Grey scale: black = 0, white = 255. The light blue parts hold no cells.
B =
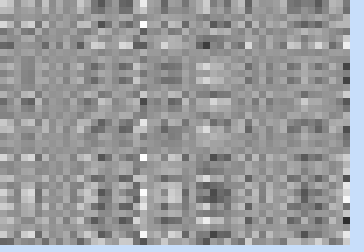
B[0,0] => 210
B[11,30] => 187
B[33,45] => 122
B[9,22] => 133
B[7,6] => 161
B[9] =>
[166, 180, 158, 136, 134, 166, 172, 145, 166, 130, 164, 182, 134, 105, 132, 155, 138, 105, 118, 198, 162, 151, 133, 109, 115, 120, 152, 142, 190, 215, 182, 181, 149, 164, 169, 109, 140, 166, 126, 152, 168, 113, 126, 174, 143, 113, 135, 175, 151, 68]
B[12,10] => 152
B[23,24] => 161
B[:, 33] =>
[166, 162, 143, 160, 146, 144, 129, 153, 147, 164, 148, 163, 146, 149, 148, 151, 142, 159, 166, 151, 155, 146, 156, 143, 142, 166, 140, 155, 143, 167, 146, 169, 153, 152, 133]
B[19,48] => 140
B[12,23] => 160
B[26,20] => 163
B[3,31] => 121
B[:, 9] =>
[143, 140, 157, 157, 143, 162, 171, 150, 148, 130, 145, 130, 150, 163, 135, 142, 156, 153, 133, 141, 142, 150, 162, 157, 163, 133, 169, 165, 173, 140, 161, 125, 149, 169, 163]
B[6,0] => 103
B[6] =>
[103, 98, 147, 149, 145, 143, 106, 159, 123, 171, 138, 94, 153, 208, 200, 157, 159, 217, 208, 95, 92, 143, 162, 213, 177, 175, 165, 155, 101, 61, 134, 122, 171, 129, 111, 216, 150, 136, 171, 143, 117, 201, 192, 141, 171, 216, 175, 109, 136, 239]
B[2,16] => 154
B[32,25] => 152
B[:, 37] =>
[149, 155, 145, 136, 160, 138, 136, 147, 154, 166, 156, 167, 152, 135, 168, 159, 146, 141, 161, 160, 156, 152, 131, 145, 138, 161, 132, 129, 126, 152, 139, 169, 149, 126, 144]
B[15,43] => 174
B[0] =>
[210, 195, 143, 175, 185, 135, 193, 140, 171, 143, 147, 200, 171, 118, 87, 128, 152, 102, 96, 172, 236, 162, 155, 102, 158, 153, 117, 154, 173, 204, 125, 149, 111, 166, 189, 97, 167, 149, 151, 158, 182, 119, 111, 125, 123, 89, 129, 182, 174, 122]
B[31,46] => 128
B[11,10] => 166
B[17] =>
[200, 178, 139, 182, 193, 127, 181, 142, 162, 153, 139, 181, 180, 143, 97, 126, 158, 127, 114, 145, 229, 162, 163, 125, 177, 169, 117, 158, 151, 168, 108, 131, 111, 159, 178, 120, 173, 141, 164, 157, 172, 139, 125, 113, 127, 110, 137, 168, 173, 167]
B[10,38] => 140
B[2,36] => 151
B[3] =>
[215, 184, 134, 194, 209, 117, 189, 140, 164, 157, 134, 189, 192, 146, 81, 117, 162, 124, 105, 138, 255, 166, 170, 121, 190, 180, 105, 162, 147, 167, 89, 121, 98, 160, 185, 114, 182, 136, 172, 159, 177, 140, 119, 97, 120, 100, 135, 171, 182, 182]
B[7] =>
[167, 160, 146, 160, 163, 143, 161, 147, 155, 150, 147, 161, 159, 146, 132, 142, 152, 140, 137, 150, 176, 154, 154, 140, 157, 155, 139, 152, 152, 158, 137, 145, 137, 153, 160, 138, 157, 147, 154, 152, 158, 145, 141, 138, 142, 135, 145, 157, 158, 152]
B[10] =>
[131, 143, 156, 134, 129, 162, 140, 152, 147, 145, 157, 142, 134, 145, 169, 161, 144, 152, 160, 160, 118, 145, 141, 154, 133, 137, 164, 145, 156, 153, 173, 163, 166, 148, 141, 156, 138, 156, 140, 147, 144, 148, 157, 170, 158, 161, 153, 146, 140, 129]
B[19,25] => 130
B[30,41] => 164
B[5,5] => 134
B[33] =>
[205, 165, 129, 203, 219, 107, 176, 143, 154, 169, 125, 169, 203, 174, 92, 114, 170, 151, 125, 109, 247, 165, 180, 146, 212, 198, 103, 167, 123, 126, 69, 102, 98, 152, 174, 139, 188, 126, 187, 158, 166, 163, 133, 82, 125, 122, 144, 156, 181, 232]
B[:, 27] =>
[154, 149, 152, 162, 142, 157, 155, 152, 146, 142, 145, 141, 148, 160, 136, 144, 150, 158, 146, 143, 147, 148, 165, 152, 156, 146, 160, 166, 165, 152, 157, 141, 151, 167, 150]
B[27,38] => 182
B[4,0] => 116
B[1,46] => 135

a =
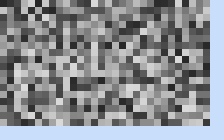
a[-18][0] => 39
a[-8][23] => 115
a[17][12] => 164
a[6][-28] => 131
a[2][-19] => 98
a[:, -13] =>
[119, 176, 103, 164, 55, 131, 40, 197, 177, 113, 135, 66, 165, 179, 41, 144, 213, 116]
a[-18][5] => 39
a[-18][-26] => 210
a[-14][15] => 149
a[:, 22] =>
[43, 74, 51, 126, 169, 180, 92, 156, 86, 191, 162, 93, 124, 142, 175, 123, 102, 174]
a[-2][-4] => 145
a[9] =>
[74, 47, 200, 132, 183, 183, 136, 61, 195, 109, 216, 112, 147, 202, 80, 173, 178, 113, 105, 86, 173, 208, 191, 159, 115, 84, 129, 153, 166, 40]
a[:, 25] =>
[211, 160, 178, 178, 62, 50, 83, 41, 217, 84, 163, 75, 163, 82, 165, 48, 145, 91]
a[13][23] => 186
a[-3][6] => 146
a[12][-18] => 68
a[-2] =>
[102, 100, 72, 182, 215, 61, 187, 201, 160, 168, 133, 135, 172, 177, 84, 199, 194, 213, 133, 57, 57, 177, 102, 77, 200, 145, 145, 133, 130, 202]
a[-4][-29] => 65
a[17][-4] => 182
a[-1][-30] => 178
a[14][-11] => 153
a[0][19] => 187
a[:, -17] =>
[217, 87, 190, 142, 172, 151, 211, 207, 189, 202, 189, 86, 116, 154, 179, 149, 177, 68]
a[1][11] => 153
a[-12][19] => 155
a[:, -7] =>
[45, 117, 170, 137, 98, 59, 73, 52, 163, 159, 115, 202, 136, 186, 151, 143, 77, 60]
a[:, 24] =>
[58, 93, 106, 71, 79, 145, 129, 193, 70, 115, 97, 182, 41, 187, 82, 92, 200, 90]
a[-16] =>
[68, 132, 69, 53, 195, 60, 214, 158, 76, 77, 61, 98, 105, 190, 130, 121, 168, 103, 107, 179, 108, 123, 51, 170, 106, 178, 136, 122, 200, 180]
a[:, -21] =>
[188, 141, 77, 158, 200, 169, 184, 148, 198, 109, 182, 203, 203, 169, 132, 125, 168, 169]
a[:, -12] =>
[144, 145, 107, 50, 62, 128, 204, 182, 79, 105, 162, 117, 217, 208, 59, 40, 133, 179]
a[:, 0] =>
[39, 196, 68, 90, 96, 164, 153, 175, 98, 74, 127, 143, 83, 164, 56, 143, 102, 178]
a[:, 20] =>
[160, 68, 108, 73, 212, 54, 63, 154, 194, 173, 90, 62, 124, 197, 213, 187, 57, 140]

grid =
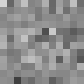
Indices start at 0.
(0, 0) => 212
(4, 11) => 107
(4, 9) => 111
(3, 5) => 147
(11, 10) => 156
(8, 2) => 126
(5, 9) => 109
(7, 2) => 125
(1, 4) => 137
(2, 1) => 151
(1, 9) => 112
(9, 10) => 126
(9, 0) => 159
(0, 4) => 132
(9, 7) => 173
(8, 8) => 94
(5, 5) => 97
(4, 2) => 167
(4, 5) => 155
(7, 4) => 170
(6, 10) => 161
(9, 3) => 124
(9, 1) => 137
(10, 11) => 135
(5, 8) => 145
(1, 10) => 144
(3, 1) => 133
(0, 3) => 192
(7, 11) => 100
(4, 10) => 91
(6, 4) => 126
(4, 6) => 79
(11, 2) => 63
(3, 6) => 151
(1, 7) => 106

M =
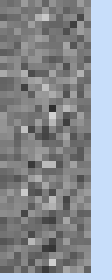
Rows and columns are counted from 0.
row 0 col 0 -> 119
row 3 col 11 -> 156
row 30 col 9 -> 106
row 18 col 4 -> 72
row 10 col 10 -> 136
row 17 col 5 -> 158
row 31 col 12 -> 135
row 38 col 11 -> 155
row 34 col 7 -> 70
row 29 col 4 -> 93
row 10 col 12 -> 113
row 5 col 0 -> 108
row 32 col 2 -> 122
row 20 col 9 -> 147
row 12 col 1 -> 107
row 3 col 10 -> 63
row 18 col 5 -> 125
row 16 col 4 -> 112
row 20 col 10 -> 104
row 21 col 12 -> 131
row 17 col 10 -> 136
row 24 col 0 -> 106
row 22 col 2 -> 99
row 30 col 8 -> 111
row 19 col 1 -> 141
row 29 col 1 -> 128
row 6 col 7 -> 115
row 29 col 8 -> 145
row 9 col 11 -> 110
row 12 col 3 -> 64
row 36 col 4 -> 98
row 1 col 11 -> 119
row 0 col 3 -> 155
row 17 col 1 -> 122
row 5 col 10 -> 118
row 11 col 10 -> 164
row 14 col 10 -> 133
